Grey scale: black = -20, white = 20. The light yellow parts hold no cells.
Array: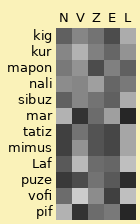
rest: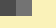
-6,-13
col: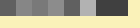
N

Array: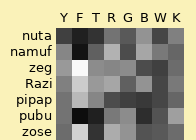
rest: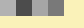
-4
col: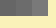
K
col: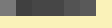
W

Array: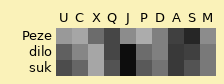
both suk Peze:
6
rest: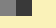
-10,-1

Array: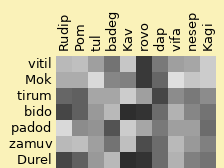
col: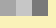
nesep
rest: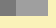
-3
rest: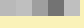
-8,-3,9,4,0
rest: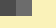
9,4,0
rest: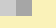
-1,5,5,-3

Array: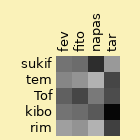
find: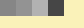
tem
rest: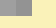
8,-10

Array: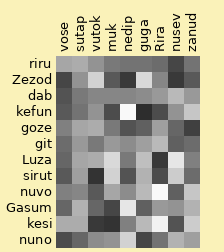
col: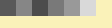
muk
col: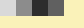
guga
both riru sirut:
-3

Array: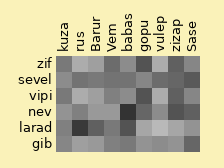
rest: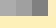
2,-7,7,-5,1
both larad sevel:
-1

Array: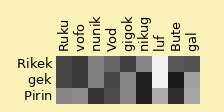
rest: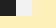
-16,5
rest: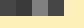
1,-15,18,-16,5
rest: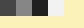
-16,5
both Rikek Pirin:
1
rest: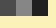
7,-13,6

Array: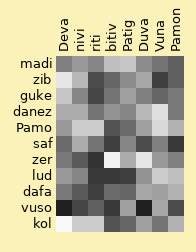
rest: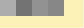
9,15,-1
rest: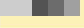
14,8
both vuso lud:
-11
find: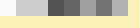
kol
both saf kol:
-2

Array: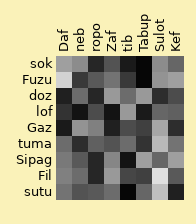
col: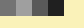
Kef
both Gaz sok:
-16
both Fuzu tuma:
-2
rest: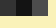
-17,4,-16,-4,-5
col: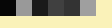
Tabup
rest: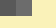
-19,-4,10,-15
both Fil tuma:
-3

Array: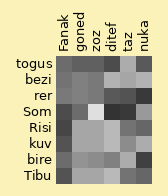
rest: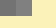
-1,8,6,8
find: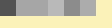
kuv
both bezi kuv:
6
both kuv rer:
-7

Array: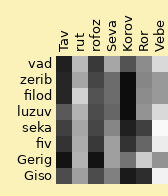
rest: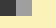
-12,-4,17
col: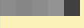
Ror
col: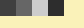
Ror
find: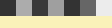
fiv
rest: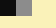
4
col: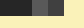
Tav

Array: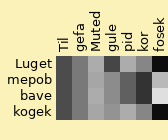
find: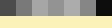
kogek
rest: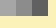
-12,9
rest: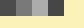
7,1,-18
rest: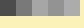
1,-18
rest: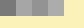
1,-18

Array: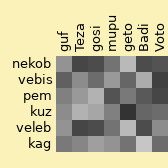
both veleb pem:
-9
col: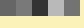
geto

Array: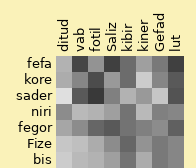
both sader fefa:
8
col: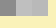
vab

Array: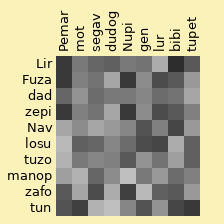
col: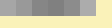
dudog
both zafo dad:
6
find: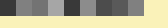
zepi
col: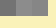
gen

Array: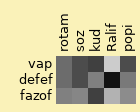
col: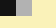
Ralif
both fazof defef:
0
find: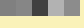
fazof
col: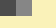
soz

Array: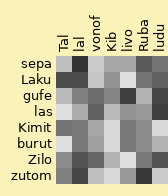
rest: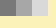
-1,2,14
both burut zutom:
14
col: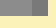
Ruba
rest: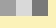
2,8

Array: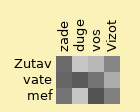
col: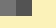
vos
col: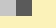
duge
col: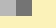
vos
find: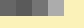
vate
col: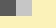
duge
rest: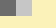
9,1

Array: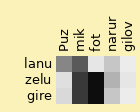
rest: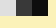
8,16
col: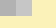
narur
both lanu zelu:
16
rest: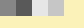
17
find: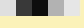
zelu

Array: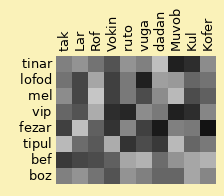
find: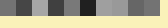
lofod
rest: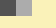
-13,-14,2,-1,-15,-13,1
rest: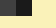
0,-1,-17
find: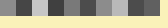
mel
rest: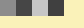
-1,-8,2,9,-8,-5
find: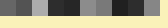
vip

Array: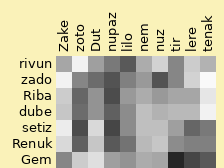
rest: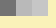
2,0,0
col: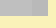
nem
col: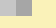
nuz
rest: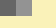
-8,4,7,4,6,6,16
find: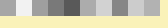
rivun
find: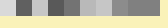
Renuk
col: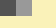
nuz

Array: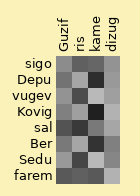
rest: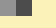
9,5
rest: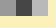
1
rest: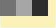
4
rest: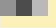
5
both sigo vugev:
3
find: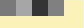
Ber
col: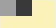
ris

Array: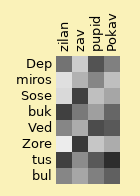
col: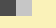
pupid
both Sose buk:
-10
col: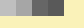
Pokav
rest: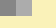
-8,-6
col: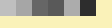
Pokav
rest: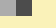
-6

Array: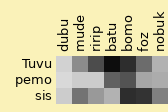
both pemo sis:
12
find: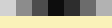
Tuvu

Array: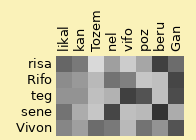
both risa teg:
-10
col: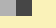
nel
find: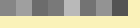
Vivon
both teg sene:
10
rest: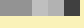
-7,10,-8
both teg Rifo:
10
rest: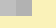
-10,-7,10,-8

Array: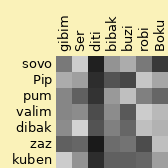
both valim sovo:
12
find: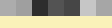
Pip
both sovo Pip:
7
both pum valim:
1
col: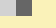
Ser

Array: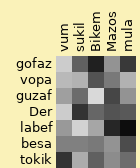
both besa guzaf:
3
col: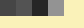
Mazos
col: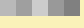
vum
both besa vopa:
-1
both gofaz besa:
3

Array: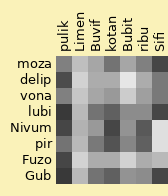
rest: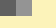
2,-9
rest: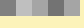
0,-9
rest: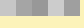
-1

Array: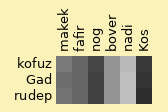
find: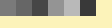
kofuz
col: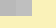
nadi
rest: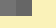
-10,3,10,-13
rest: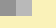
-11
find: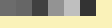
Gad
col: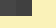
nog
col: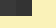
Kos

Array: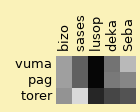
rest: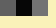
9
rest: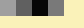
1
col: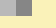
Seba
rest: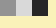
-9,-7
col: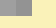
bizo

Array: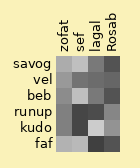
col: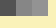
Rosab
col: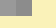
zofat

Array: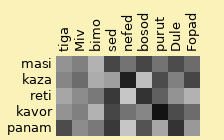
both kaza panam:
-8
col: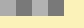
bimo
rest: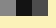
-3

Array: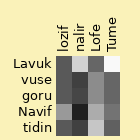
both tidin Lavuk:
-6
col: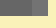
Tume
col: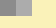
Lofe
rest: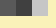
-5

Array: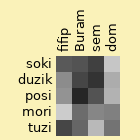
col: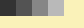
sem
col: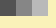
sem

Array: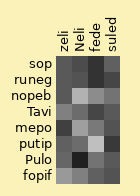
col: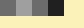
Neli
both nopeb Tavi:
-6
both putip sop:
-5
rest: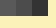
-5
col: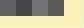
suled

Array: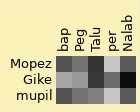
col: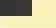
Talu
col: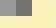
Peg
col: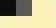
Nalab

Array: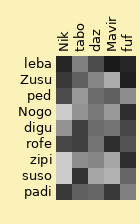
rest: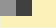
-3,-2,-9
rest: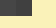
-2,-13,-7
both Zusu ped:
-5
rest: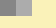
-15

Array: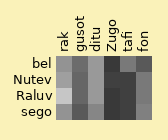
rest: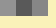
-11,-10,0
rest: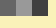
-10,-1
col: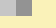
rak
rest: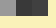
-1
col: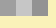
rak
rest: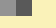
1,-11,-10,0
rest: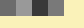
-6

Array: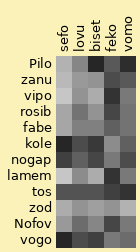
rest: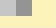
7,-12,-1
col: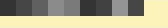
feko
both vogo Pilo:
-14
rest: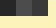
2,-5

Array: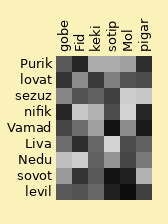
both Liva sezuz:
-5
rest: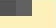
-10,12,11
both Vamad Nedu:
-9

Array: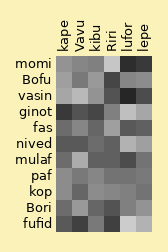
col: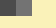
lufor
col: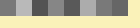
Vavu
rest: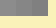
-2

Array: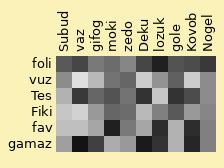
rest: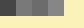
-9,-15,-7,-8,-11
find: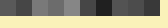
foli
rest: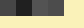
-11

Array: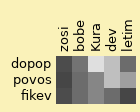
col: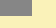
Kura
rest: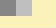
5
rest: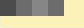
-9
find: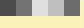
dopop
